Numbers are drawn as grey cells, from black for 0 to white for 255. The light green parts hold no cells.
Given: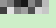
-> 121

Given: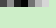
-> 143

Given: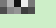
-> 180

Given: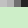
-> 179

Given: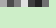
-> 76

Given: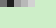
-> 31

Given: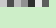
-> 77

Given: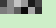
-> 139

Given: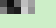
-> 13

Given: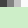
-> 130
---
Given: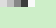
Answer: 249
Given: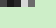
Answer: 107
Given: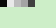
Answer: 64
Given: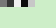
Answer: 199
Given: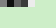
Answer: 236
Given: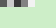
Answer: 242
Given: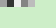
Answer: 188
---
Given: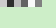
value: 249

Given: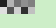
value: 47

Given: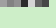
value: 99

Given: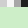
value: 167

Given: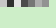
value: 174

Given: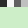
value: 97

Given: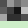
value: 48

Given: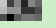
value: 118

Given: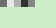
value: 51

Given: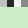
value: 244
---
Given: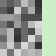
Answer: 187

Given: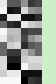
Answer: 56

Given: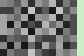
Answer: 122

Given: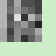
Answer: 96

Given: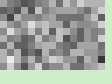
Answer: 164

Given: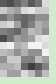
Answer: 129
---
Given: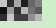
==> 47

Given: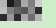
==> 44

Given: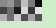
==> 178

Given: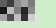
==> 164

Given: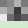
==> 233

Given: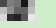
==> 216

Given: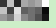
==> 152
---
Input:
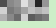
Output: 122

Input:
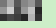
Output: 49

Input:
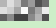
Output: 81

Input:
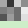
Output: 223

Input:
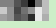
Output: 174

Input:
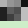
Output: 191

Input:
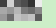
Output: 91

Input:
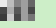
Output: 117
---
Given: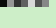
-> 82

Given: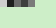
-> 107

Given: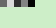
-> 104

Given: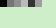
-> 118

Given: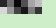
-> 38

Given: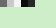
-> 106

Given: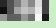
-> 39
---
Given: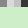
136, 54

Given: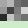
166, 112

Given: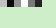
193, 35

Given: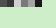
79, 25

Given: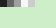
32, 204

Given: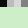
9, 129
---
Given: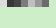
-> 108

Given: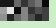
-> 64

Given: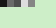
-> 133

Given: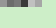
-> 166

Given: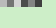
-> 63

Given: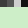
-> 18

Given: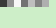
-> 175

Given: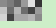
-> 138
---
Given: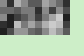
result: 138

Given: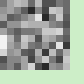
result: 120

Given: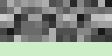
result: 106

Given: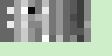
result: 102

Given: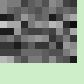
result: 138

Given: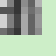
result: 209

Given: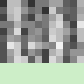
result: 51

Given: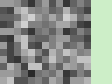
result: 155

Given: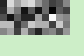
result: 36
